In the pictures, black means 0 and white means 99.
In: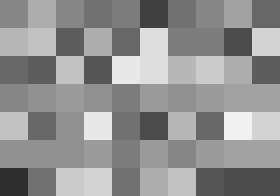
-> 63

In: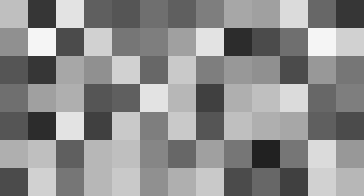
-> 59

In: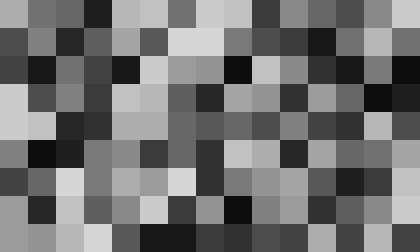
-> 79

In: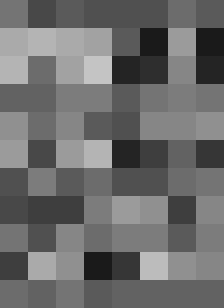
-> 52

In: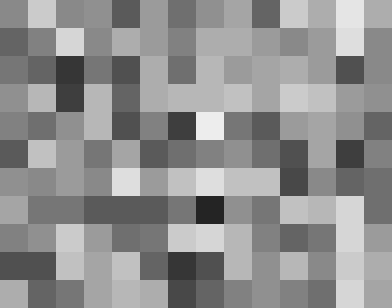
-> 67

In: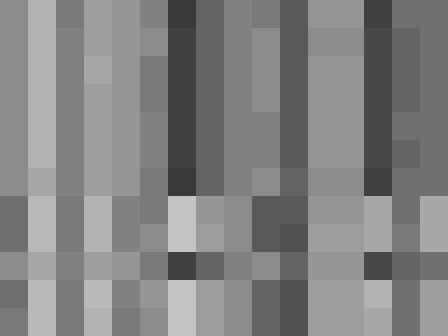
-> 61

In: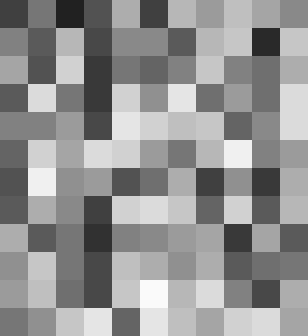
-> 67
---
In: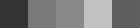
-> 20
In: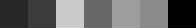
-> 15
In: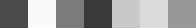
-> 29
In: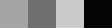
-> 64
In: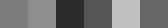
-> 48
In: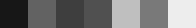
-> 9
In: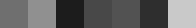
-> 43
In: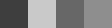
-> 24
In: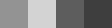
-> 57
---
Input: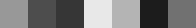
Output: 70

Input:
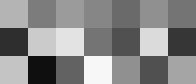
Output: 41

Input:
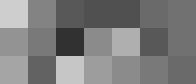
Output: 31

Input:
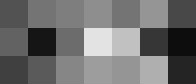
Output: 45

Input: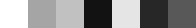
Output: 89

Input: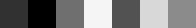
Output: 32
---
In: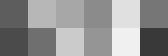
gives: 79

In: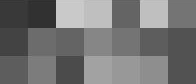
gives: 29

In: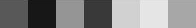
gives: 58

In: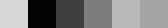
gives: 24

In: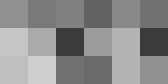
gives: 44

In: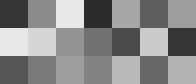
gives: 61

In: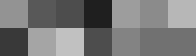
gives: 75

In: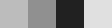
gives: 13
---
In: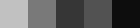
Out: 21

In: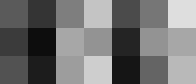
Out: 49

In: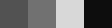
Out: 84

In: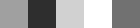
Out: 81

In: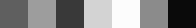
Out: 22

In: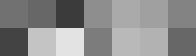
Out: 23

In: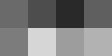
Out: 16

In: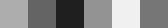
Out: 12
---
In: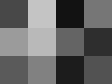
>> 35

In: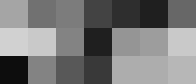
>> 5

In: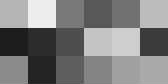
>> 54

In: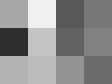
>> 69

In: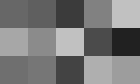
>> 43

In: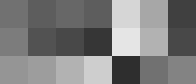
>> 58

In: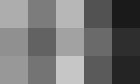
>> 59
